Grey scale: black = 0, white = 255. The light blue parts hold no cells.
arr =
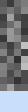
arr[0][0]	88
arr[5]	[56, 150, 138, 89]
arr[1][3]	135
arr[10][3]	75
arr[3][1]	108
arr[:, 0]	[88, 101, 62, 74, 112, 56, 96, 130, 79, 130, 127, 97, 117]
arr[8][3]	174
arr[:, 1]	[59, 120, 160, 108, 153, 150, 63, 73, 124, 100, 75, 87, 159]
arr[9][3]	189
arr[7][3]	64
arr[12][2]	95

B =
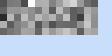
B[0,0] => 82
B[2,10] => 96
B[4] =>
[103, 119, 128, 164, 161, 102, 184, 154, 178, 196, 171, 94, 172, 164]
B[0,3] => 76
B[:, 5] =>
[174, 122, 186, 87, 102]
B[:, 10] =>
[213, 93, 96, 103, 171]
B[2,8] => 128
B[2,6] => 161
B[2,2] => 110
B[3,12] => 199
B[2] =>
[42, 184, 110, 189, 141, 186, 161, 179, 128, 191, 96, 63, 185, 144]
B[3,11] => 148
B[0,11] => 153
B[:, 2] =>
[125, 149, 110, 130, 128]

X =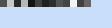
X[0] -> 79
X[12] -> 101
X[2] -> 41

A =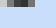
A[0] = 204
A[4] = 115

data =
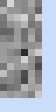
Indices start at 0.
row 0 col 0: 121
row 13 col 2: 161
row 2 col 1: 178
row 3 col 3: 179
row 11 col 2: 121
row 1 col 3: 136
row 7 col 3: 43
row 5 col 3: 114
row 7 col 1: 138
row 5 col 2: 157
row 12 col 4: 160
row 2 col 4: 132
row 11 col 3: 71
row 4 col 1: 103
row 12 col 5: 166
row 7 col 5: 203
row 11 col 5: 126
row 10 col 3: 77
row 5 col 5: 112
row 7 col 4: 171
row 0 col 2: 143
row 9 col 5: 78
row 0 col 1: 213
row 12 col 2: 122
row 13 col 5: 199
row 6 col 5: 152

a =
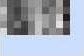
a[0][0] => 147
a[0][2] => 81
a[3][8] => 223
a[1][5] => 161
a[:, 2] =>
[81, 64, 74, 117, 65]
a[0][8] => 163
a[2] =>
[170, 95, 74, 110, 150, 180, 158, 135, 197, 30]
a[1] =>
[193, 90, 64, 102, 135, 161, 94, 127, 146, 80]
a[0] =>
[147, 87, 81, 120, 149, 153, 118, 100, 163, 50]
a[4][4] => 127
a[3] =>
[145, 86, 117, 66, 124, 193, 160, 132, 223, 86]

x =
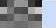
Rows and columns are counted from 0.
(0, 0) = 48
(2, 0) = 77
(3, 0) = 128
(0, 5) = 27
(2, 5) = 72
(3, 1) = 121
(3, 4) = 124
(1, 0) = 176

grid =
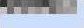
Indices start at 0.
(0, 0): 49
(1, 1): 112
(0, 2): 92
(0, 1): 116
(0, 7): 114
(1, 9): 157
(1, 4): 169

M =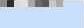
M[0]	140
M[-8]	45
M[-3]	90

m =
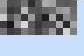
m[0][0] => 157
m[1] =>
[144, 56, 67, 185, 86, 83, 99, 109, 150, 161, 108]
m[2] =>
[204, 88, 128, 54, 155, 70, 30, 166, 46, 139, 115]
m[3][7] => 77
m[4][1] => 60
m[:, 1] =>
[78, 56, 88, 24, 60]
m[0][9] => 88
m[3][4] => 91
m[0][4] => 46
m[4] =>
[112, 60, 71, 123, 99, 68, 96, 152, 63, 209, 126]

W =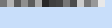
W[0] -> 118
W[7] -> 63
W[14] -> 232
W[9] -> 118
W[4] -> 92
